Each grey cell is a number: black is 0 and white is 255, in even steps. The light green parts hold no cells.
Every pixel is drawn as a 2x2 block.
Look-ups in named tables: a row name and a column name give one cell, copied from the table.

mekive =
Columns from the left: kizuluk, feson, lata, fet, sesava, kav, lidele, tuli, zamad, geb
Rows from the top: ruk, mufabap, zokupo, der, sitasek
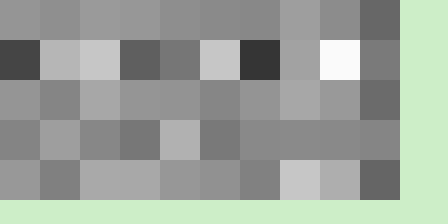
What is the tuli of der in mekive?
138
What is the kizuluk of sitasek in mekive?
152
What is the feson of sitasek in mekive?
128
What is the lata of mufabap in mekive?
198
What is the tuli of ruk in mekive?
158
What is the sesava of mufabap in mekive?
118
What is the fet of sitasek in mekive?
168
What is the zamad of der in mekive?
137

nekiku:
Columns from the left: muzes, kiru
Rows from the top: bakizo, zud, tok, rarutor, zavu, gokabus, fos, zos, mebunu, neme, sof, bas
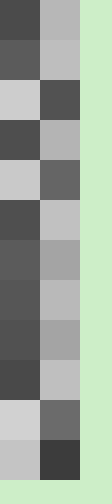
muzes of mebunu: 81
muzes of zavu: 201
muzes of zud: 91
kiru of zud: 190
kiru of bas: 60
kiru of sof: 107

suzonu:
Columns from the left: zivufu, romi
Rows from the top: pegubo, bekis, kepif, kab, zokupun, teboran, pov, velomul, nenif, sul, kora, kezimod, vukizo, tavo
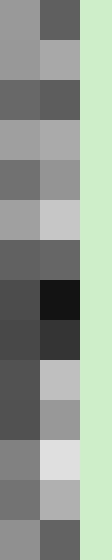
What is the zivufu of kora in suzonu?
81
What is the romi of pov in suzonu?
102
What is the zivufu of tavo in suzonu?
144
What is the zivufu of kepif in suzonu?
104
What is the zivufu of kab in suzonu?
159
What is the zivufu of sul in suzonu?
82
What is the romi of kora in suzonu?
152
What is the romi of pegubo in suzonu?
95
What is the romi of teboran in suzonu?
198
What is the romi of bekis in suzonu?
168
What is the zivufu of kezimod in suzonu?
129
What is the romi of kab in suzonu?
170
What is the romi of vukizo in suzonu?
176
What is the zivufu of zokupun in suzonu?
113
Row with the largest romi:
kezimod

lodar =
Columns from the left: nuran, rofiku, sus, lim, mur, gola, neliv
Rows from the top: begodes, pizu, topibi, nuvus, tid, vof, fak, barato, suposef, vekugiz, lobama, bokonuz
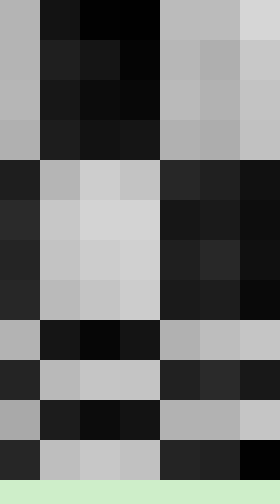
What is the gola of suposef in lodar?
189
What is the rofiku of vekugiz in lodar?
185
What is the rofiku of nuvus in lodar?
29
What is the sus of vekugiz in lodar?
197
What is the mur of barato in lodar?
26
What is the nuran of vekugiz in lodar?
36
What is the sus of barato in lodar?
196
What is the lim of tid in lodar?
195
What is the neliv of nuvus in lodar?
193
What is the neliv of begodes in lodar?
214
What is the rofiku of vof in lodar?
199
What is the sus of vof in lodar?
211
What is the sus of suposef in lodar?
6
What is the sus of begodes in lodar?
2
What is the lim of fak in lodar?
208
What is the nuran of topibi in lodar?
182
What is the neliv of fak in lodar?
16
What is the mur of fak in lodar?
31

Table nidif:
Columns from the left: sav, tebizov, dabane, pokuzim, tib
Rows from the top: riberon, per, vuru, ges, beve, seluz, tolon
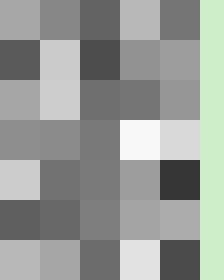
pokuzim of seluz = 164
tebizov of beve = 114
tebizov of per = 203
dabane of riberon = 99
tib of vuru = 150
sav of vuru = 166
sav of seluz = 95
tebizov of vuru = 205
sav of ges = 142
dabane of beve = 122
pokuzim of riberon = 184
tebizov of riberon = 135
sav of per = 90
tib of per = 157
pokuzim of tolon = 226
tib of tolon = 75
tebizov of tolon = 166
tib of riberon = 117
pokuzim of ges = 248
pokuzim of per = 146
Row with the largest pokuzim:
ges

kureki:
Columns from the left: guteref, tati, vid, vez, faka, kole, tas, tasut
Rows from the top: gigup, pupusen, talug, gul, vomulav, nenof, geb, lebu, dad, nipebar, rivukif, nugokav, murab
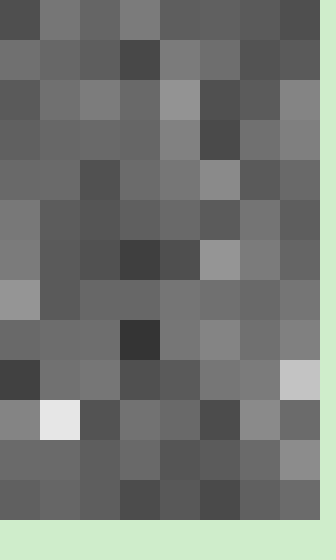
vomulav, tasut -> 104
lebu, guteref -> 149
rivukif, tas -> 138
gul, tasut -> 127
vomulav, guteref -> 104
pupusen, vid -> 94
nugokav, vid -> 94
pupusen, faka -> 123
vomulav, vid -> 81
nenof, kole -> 91
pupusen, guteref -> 111
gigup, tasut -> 79
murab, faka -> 88
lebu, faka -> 117
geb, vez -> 63
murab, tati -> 102
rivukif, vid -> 83
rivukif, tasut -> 108

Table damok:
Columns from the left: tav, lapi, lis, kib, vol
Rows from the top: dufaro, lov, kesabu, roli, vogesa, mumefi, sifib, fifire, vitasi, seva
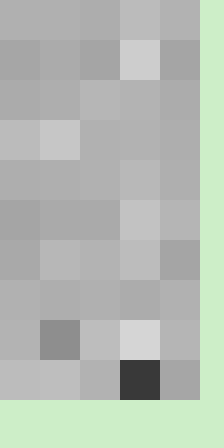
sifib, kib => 188
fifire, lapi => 174
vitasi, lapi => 142
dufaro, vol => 178
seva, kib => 57
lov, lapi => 171
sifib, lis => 179
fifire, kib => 172
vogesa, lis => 177
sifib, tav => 169
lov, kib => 205

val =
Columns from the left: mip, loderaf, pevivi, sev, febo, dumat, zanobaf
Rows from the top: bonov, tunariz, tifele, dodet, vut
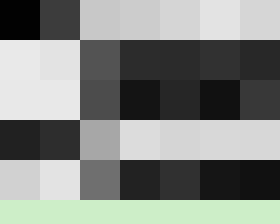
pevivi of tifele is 76
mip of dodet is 33
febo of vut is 48
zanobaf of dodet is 215
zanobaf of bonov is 214
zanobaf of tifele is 56
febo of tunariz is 43
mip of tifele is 232
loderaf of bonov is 60
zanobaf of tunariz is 40
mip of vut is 209
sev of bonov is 204
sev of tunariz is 44
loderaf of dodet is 45
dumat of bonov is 227

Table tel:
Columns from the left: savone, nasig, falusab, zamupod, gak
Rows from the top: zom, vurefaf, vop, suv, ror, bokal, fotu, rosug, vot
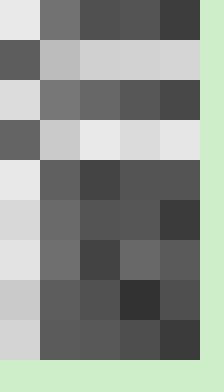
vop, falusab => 103
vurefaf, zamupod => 210
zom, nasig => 114
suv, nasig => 202
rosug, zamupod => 50
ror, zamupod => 84
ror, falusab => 68
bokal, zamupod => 86
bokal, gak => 59
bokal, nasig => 106
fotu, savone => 227
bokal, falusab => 84

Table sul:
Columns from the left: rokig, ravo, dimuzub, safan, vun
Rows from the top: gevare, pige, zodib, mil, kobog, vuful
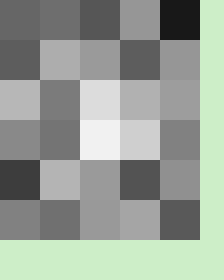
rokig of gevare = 102
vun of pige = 150
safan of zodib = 177
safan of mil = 207
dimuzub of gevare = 86
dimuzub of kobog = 154
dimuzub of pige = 154
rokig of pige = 93

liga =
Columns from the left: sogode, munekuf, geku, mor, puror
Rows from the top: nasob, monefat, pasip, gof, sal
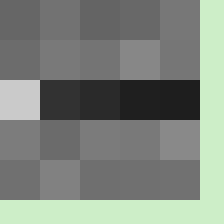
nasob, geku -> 100
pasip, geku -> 42
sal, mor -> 112
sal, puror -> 113
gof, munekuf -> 107
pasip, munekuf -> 50
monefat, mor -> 135
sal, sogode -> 112
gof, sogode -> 124
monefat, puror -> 118
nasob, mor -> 104
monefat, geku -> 116
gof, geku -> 123
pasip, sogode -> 202
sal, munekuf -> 129
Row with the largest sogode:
pasip

